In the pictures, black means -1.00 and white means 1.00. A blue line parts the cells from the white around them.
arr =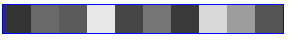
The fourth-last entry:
-0.55
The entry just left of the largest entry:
-0.29
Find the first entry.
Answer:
-0.60

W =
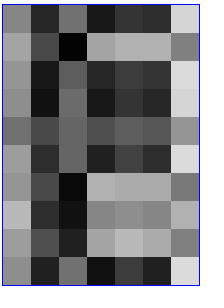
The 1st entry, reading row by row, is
0.05
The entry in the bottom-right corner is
0.72
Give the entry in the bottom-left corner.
0.11
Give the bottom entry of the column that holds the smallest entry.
-0.11
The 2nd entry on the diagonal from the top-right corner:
0.39
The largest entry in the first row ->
0.67
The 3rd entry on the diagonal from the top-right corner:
-0.53
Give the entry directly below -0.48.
0.34
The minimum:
-0.98
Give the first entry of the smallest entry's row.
0.29
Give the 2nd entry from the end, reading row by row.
-0.75
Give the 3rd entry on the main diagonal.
-0.27

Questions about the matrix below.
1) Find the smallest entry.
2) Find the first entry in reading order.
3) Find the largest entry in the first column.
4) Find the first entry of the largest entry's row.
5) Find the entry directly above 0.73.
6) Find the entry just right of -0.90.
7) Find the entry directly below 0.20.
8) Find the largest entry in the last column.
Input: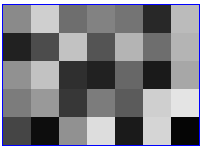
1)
-0.96
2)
0.08
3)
0.14
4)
-0.03
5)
-0.03
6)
0.14
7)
-0.90
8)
0.79

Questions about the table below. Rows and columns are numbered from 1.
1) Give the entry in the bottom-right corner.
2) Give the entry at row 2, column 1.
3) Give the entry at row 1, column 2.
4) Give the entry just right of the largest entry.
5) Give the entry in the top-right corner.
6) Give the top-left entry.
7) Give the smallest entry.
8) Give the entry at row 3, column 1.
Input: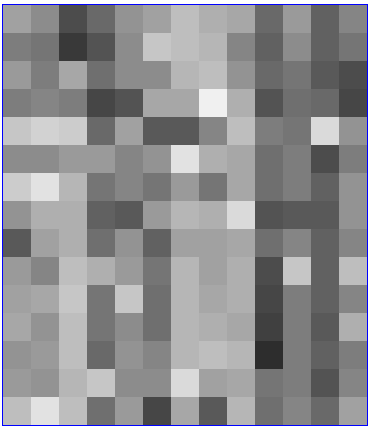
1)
0.26
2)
-0.02
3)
0.10
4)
0.37
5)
0.04
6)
0.26
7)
-0.65
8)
0.21

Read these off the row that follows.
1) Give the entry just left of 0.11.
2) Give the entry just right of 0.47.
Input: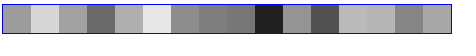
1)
0.81
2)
0.42

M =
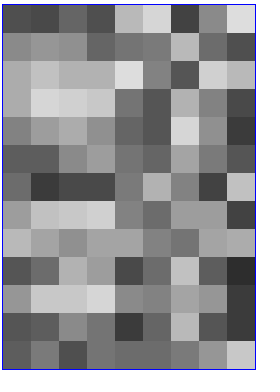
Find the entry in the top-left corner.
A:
-0.38
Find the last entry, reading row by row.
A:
0.57
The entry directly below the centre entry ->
0.02
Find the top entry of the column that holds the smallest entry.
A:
0.73
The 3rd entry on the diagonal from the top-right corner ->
-0.33
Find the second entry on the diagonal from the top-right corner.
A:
-0.15
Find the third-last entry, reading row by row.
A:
-0.04
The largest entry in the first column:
0.45
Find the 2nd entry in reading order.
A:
-0.43
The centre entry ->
-0.04
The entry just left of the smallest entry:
-0.27
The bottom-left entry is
-0.27
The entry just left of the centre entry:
-0.43
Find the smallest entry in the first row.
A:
-0.48
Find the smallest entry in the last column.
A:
-0.65
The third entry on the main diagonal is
0.40
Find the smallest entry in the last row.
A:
-0.38
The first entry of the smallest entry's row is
-0.33
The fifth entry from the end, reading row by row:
-0.15
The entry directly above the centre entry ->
-0.09
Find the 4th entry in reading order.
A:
-0.38
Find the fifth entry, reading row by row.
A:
0.45
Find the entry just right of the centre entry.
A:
0.40
